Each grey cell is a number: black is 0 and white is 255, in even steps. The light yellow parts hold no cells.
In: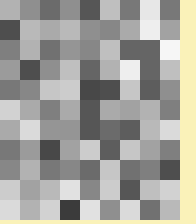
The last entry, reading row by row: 185
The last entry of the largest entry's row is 246
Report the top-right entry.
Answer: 120
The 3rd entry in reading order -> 107
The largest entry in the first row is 231
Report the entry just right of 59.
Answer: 225
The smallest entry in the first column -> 78
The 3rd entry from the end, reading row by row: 218
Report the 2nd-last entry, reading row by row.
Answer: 113
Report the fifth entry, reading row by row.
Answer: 86
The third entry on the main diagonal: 113
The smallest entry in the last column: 78
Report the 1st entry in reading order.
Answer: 178
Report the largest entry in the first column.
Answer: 218
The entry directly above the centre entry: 72
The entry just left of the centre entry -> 170
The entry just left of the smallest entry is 210
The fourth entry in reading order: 143
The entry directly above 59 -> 225

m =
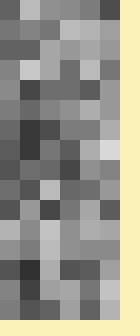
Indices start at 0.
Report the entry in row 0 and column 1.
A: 186
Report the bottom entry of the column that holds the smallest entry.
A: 84
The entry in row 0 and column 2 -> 144
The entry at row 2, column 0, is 98
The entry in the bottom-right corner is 179
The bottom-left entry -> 124
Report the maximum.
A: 216
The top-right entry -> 77
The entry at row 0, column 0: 98
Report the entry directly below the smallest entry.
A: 65
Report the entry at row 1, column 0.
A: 118
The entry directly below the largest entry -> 131
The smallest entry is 49
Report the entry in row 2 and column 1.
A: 98
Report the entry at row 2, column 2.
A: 166
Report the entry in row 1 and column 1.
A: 131
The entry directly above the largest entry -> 173
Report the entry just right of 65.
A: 159
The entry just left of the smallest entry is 84

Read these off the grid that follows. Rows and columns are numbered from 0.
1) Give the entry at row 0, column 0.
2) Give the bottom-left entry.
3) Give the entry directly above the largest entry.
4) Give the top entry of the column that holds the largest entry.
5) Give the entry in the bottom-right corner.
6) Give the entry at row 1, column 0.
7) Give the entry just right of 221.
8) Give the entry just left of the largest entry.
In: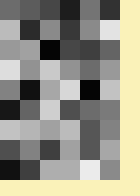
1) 108
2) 17
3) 86
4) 116
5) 138
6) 187
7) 146
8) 174

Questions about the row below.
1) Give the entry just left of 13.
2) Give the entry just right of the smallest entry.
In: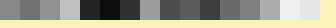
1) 36
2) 50

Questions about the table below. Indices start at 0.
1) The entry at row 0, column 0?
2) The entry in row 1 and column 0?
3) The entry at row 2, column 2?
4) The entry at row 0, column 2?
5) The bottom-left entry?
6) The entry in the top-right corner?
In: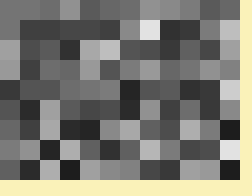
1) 116
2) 116
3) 90
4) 109
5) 96
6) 103

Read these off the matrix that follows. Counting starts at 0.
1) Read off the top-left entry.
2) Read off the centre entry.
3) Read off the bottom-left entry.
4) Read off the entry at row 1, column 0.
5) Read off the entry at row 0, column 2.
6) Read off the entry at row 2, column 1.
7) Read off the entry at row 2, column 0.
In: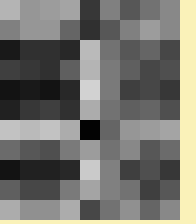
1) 180
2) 172
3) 172
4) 128
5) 156
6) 48
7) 25

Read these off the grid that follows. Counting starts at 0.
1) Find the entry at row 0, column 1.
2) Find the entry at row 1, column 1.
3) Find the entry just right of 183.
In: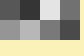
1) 53
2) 183
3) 121

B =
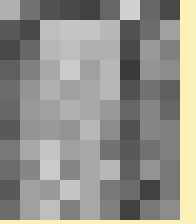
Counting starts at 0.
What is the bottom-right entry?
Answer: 140
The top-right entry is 73
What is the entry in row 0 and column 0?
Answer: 176
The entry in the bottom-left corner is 108
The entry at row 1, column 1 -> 73
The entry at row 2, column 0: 73
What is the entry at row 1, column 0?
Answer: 89
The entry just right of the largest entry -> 102
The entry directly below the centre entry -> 183
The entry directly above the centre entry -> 168
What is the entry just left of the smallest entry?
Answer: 183
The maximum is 209
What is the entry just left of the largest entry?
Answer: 102
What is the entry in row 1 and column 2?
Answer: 190
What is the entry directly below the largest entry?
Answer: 81
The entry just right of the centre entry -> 153
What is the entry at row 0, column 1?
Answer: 114
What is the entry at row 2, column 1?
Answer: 102
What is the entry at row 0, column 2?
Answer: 81

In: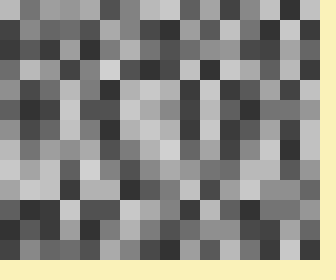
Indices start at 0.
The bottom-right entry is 59
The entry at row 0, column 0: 185
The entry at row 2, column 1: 89
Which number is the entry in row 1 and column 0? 67
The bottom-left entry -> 67
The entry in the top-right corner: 193
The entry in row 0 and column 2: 158
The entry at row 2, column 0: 59
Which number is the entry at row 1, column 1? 136
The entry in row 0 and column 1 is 116
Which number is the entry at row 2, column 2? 59
